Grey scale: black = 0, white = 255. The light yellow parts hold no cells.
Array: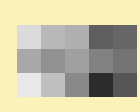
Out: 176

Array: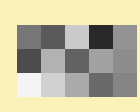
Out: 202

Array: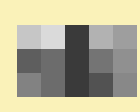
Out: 58

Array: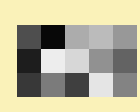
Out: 172

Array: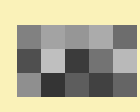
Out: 150

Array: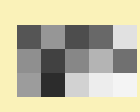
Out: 77

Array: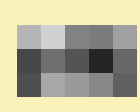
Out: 130

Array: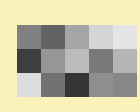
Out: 165

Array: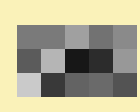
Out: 160

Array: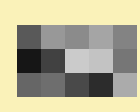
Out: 139
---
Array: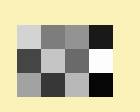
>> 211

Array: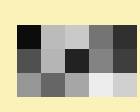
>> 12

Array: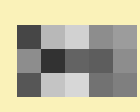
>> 70

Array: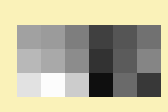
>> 161

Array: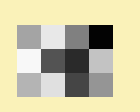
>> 164

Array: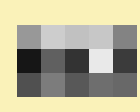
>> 152
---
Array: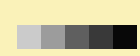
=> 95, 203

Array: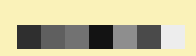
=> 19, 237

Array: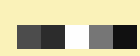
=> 254, 254

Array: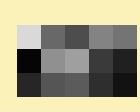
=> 159, 217

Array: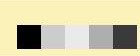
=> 234, 234

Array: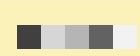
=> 181, 242
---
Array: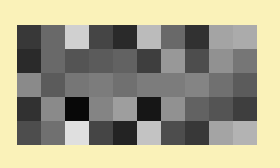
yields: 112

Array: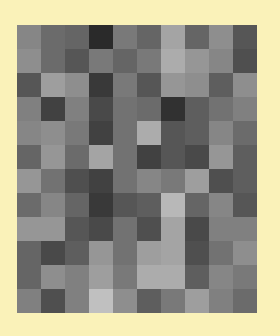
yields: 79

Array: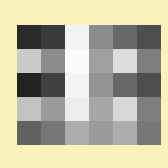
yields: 119

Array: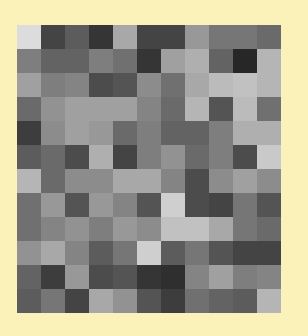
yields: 118

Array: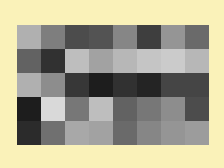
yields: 112

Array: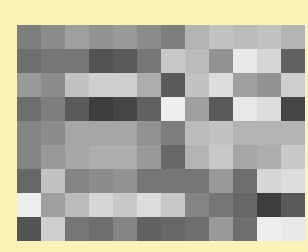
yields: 206
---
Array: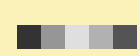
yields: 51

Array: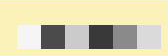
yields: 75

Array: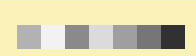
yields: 138

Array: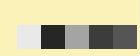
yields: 233

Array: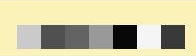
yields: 99

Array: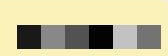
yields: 136

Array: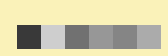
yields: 206

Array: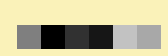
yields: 0

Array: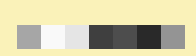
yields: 229

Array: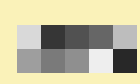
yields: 158
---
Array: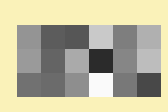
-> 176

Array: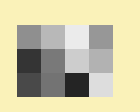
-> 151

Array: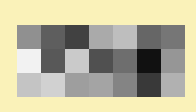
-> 118

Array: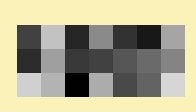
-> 165

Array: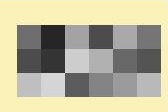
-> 117

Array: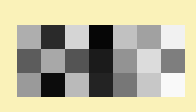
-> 241

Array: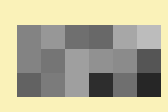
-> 188
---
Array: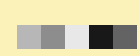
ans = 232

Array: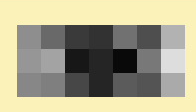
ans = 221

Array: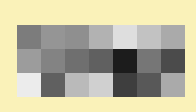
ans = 236

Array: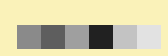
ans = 226

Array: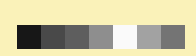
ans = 250

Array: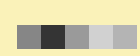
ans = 209
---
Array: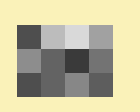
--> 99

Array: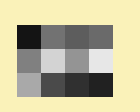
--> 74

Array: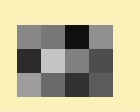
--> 105

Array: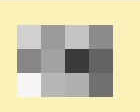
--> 183

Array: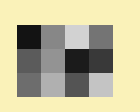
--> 176

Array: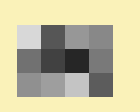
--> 158
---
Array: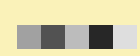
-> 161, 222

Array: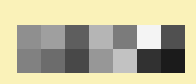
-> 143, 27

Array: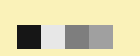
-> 22, 160

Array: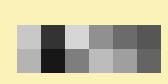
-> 200, 100

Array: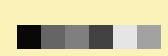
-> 8, 162

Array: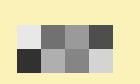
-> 232, 212

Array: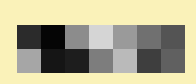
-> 43, 96

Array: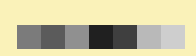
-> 123, 206

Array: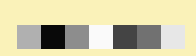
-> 176, 231
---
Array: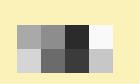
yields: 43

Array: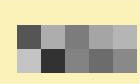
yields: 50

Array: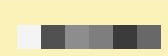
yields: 59

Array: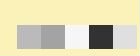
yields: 50

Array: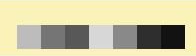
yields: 18

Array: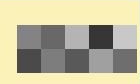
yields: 54

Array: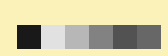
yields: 25

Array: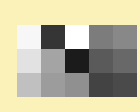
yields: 27

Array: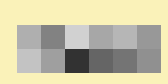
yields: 50

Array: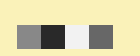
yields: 41
